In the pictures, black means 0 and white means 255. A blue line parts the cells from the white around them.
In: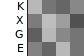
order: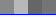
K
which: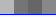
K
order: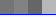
E
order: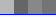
K
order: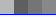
G
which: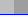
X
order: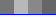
K

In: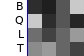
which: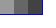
T
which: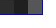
B
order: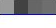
L
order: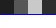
B

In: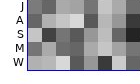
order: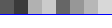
W
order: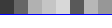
A
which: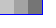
M
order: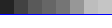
S
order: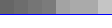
J
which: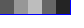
S

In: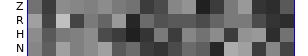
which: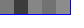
H
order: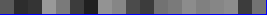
Z
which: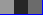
R

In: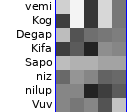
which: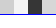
vemi
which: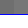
Degap
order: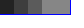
nilup
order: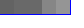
niz
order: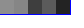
Kifa

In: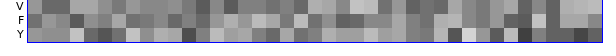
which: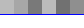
F
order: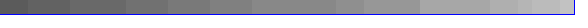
V
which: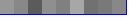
F
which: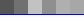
Y

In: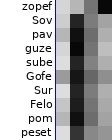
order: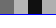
pav
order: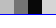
guze
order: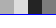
Sur

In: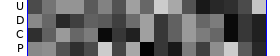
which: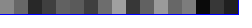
D
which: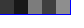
P
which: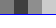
P
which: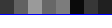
D
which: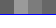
C
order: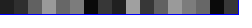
C

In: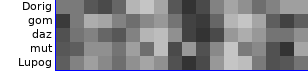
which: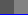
daz
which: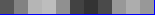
daz
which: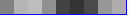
daz
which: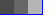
Dorig
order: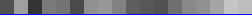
Lupog
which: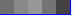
gom

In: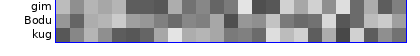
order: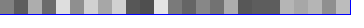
gim
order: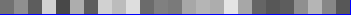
kug

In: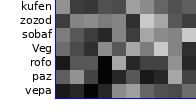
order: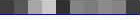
zozod
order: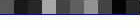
paz
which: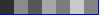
Veg
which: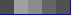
kufen

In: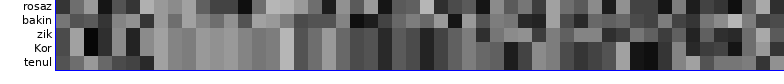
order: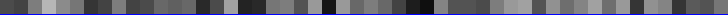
bakin
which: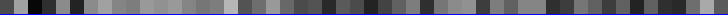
zik
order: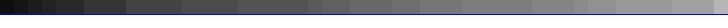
tenul
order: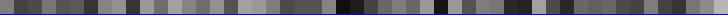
bakin

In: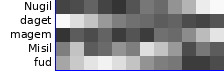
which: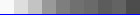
daget
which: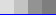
fud

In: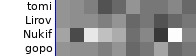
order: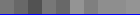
Lirov
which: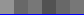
Lirov
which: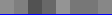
tomi
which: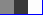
Nukif
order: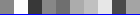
Nukif

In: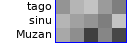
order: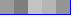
tago
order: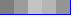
tago
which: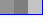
sinu
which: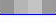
tago
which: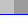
tago
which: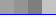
sinu
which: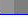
sinu

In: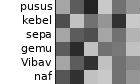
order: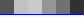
naf
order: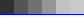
naf
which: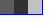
Vibav
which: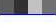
Vibav

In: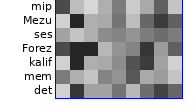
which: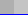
mem
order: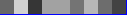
det
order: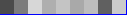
mip

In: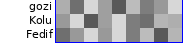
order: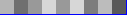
Fedif
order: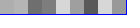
Kolu
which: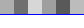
gozi
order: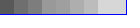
gozi
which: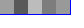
gozi
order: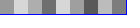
gozi

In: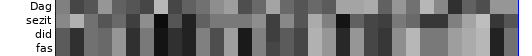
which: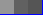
Dag
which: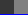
sezit

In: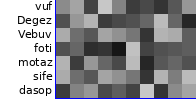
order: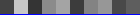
dasop
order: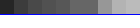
motaz
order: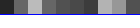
Degez

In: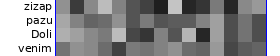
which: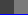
venim
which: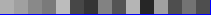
Doli

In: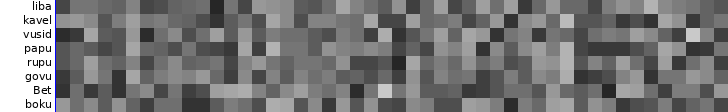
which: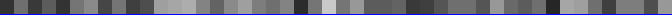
Bet
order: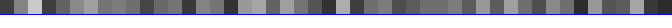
vusid
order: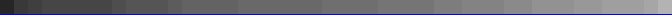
rupu
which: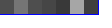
papu
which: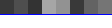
kavel
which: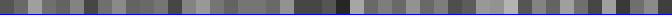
rupu

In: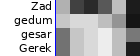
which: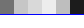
Gerek
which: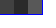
Zad
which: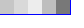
gesar

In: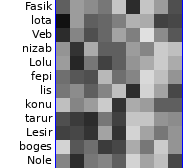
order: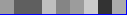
konu
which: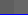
lota
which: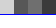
boges
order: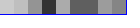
nizab
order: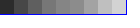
lis

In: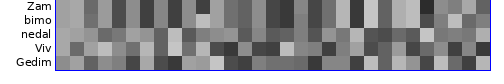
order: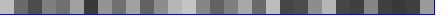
Gedim
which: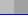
bimo
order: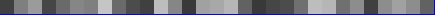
Viv
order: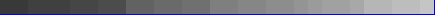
Gedim
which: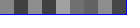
Zam

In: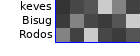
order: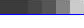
Bisug
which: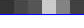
keves
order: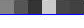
keves
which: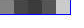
Bisug
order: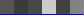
Rodos
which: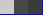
Rodos
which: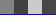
Rodos

